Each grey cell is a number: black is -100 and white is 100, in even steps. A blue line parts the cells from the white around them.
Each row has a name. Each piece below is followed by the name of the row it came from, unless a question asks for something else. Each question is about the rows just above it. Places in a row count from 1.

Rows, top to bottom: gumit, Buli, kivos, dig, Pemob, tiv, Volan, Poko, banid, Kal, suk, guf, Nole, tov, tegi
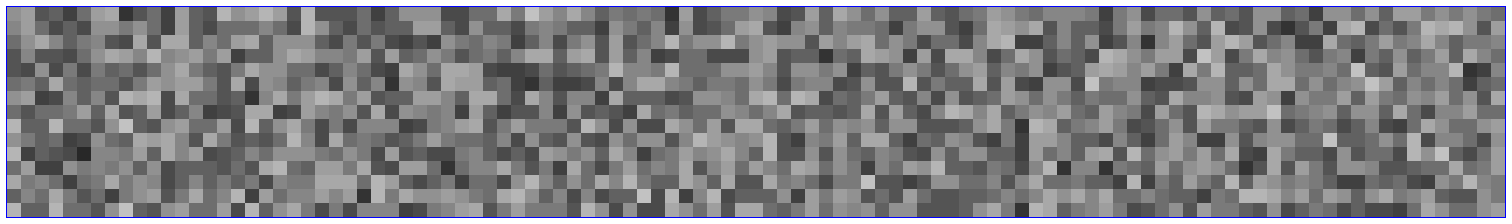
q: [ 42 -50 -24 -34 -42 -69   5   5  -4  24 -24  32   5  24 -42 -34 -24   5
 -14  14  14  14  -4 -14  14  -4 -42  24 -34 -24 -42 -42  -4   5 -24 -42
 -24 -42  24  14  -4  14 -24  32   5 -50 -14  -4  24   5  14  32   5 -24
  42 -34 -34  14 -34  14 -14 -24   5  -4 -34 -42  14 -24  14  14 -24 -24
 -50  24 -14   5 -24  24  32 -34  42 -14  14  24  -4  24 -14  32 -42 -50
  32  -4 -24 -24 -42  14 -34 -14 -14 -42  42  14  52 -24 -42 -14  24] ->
suk
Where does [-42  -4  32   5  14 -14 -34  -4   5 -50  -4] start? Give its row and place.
dig, 88
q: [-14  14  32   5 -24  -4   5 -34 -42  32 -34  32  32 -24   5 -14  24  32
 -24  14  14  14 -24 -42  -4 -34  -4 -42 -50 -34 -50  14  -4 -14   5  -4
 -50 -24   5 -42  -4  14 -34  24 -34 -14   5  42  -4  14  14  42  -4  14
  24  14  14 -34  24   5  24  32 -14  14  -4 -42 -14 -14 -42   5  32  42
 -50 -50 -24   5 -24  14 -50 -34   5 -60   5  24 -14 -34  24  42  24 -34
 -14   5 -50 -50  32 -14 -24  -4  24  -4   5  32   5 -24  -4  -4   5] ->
kivos
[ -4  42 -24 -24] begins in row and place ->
Pemob, 86
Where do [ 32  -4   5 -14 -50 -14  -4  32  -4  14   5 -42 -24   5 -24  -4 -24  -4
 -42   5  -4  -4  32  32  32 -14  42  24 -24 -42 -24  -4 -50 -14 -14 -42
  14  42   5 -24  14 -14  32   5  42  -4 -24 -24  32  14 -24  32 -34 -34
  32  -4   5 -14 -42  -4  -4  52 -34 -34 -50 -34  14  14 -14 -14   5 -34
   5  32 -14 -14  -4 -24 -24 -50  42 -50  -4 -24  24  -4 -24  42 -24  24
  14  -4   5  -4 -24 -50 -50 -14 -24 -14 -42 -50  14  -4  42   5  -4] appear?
Nole
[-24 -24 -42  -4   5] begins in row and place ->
Buli, 35
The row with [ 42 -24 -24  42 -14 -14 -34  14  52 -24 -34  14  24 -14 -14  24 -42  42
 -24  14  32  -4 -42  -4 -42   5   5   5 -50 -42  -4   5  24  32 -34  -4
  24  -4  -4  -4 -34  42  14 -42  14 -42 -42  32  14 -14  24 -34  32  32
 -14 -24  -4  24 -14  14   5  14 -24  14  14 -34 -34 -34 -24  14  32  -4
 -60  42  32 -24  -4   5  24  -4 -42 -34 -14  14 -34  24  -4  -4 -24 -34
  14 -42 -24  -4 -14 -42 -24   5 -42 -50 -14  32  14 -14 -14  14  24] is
banid

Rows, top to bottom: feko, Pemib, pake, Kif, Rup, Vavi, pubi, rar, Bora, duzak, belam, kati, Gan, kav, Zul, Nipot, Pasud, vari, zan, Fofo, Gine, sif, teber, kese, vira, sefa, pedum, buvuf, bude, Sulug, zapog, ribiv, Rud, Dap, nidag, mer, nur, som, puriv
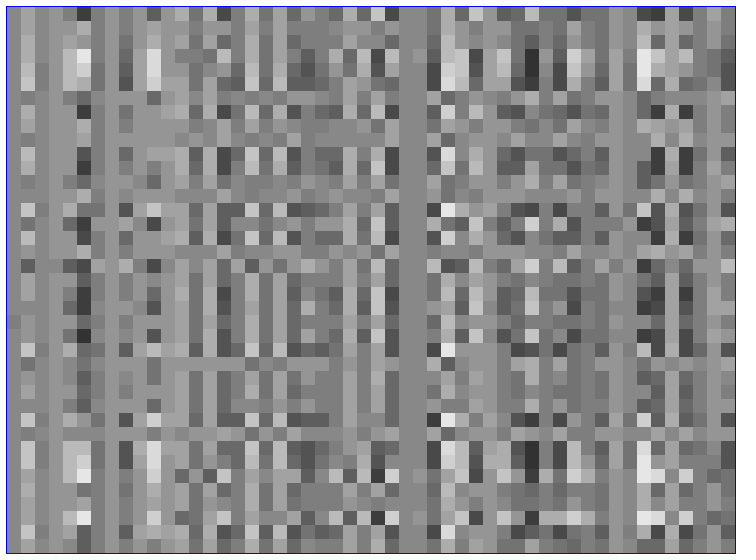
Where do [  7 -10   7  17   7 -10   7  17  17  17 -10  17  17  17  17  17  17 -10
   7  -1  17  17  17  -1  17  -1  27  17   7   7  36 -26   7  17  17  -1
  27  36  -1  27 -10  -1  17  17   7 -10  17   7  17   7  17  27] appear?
sefa
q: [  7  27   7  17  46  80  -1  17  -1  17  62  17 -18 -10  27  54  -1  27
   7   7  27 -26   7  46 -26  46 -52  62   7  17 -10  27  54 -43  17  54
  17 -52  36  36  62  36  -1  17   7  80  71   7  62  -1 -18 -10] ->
nur
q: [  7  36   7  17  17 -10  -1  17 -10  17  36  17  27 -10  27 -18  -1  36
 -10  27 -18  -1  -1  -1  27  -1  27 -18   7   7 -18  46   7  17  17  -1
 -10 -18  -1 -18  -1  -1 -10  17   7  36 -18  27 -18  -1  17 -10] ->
nidag
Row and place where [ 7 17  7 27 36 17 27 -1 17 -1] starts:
vari, 43

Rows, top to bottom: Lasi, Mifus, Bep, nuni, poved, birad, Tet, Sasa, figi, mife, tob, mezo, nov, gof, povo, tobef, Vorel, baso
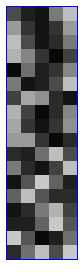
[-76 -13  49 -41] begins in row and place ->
tob, 2
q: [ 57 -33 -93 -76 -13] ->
Vorel
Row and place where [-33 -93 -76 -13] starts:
Vorel, 2
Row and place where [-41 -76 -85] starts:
Lasi, 1
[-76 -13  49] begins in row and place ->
tob, 2

